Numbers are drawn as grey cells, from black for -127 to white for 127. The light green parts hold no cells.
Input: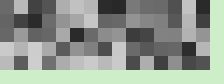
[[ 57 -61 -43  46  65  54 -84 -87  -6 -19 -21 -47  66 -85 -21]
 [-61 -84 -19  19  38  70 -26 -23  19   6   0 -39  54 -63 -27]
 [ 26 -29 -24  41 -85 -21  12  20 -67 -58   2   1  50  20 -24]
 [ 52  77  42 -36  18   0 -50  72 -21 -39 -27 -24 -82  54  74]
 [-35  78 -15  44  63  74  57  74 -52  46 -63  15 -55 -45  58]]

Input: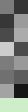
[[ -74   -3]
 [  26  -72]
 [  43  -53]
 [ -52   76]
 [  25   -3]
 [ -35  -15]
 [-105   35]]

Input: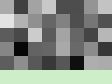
[[ -63   35   72  -50  -50   20   67   43]
 [  50   16  -25    2  -49   -9  -46   99]
 [ -54   76  -36   36  -25  -59   55  -35]
 [-120  -28  -25   41  -22   12  -72    6]
 [  14  -39  -71  -40 -112   46   43  -34]]

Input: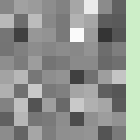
[[ 33  27  13   2  38 106  11 -31   6]
 [-17  60   8  -6  50  38 -34 -37  57]
 [-63  23  19  -6 122  27 -75 -43 -10]
 [  0  13   6  12   8  19 -18  -1 -11]
 [ -3  29 -11  -5  10  10 -22 -15  14]
 [ 55  -8  14  19 -63 -14  30  68  35]
 [-15  73  -6   0  37  43 -32 -41  48]
 [ 64 -44  31 -22  73  48  38 -37   2]
 [ 54  -9  -5  13 -51  16  29  18 -31]
 [-27  38  -1  15  17  20 -43  -5  12]]

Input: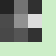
[[-12 -79 -91]
 [ 17  93 -52]
 [-42 -77 -55]]

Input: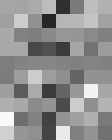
[[ 36  42  61 -80  -5  62  49  38]
 [ 76  17 -89  54  56  68  33  32]
 [  2  -1   9  23  22  10   0  41]
 [ 40 -55 -46 -68  39 -12  27  40]
 [  3   7   6   3   1   4   1  -2]
 [ 29  76  29  14 -26  18  18  -3]
 [-35  42 -68 -26  23 115  39  30]
 [ 40  11  20 -52  76  15  51  47]
 [-17   2 -62  19  32  47  -6 121]
 [ 22  16 -58 106   0  19 -14  80]]

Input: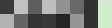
[[ 65 -34  62  18 -22 -78 -69]
 [-27 -75 -71 -91  22 -78  52]]

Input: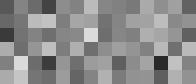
[[  4 -20 -60  13   2  59   6   1  -6  42  15  32 -29 -39]
 [ -9  59  66  -1  38  33 -13   5  33  34  61   9  18 -23]
 [-12   3 -16   6   9  91 -17   6   0  47  38  21 -31 -69]
 [-17  21  63  -2  47 -16  14  31  20   1  56 -15  58  44]
 [ 90 -19 -67  21 -16  28  33 -32  12  36 -85  65   3   0]
 [ 69 -10 -18  28 -26   4  49  -4  18  19 -33  49  18  43]]
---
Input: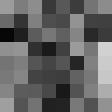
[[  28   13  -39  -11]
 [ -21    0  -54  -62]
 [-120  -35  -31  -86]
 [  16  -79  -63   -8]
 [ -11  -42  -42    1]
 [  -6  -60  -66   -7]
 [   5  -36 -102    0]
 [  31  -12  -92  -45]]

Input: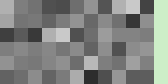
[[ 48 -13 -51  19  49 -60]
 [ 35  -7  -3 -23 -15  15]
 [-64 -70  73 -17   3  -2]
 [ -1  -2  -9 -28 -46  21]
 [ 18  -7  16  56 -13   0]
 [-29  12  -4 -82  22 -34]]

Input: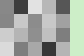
[[  8  98 -41]
 [  6  12  33]
 [ 77  15  -1]
 [ 90  40  53]]

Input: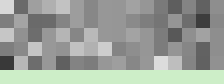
[[ 88  31  66   7  22  22 -33 -30]
 [ -1 -21   4   7  22  -1  21 -66]
 [ 70 -18  53  57  22  22 -39  34]
 [ -1  69  19  49   4  22  21 -29]
 [-70 -18 -31  -3  30  23  62 -30]]

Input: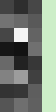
[[ -60  -56]
 [ -12  -38]
 [ -57  -28]
 [-105  -15]
 [ -22  -72]
 [   2  -63]
 [ -76  -33]
 [ -42  -31]]

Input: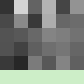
[[-76 -28 -58]
 [-54 -70 -24]
 [-44 -23  -1]
 [-45 -32  -9]
 [-70  -4   4]]

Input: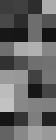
[[ -66  -82]
 [ -55  -17]
 [-104  -17]
 [ -15   49]
 [ -78  -16]
 [  27  -62]
 [  60 -105]
 [  66    2]
 [-107   -1]
 [ -28   35]]

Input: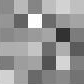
[[ 10   5  82]
 [ 21 125  24]
 [  8  26 -77]
 [ 46  68  46]
 [ -3  35  85]
 [ 81 -22   9]]

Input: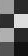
[[ 31]
 [-81]
 [ 48]
 [-43]]
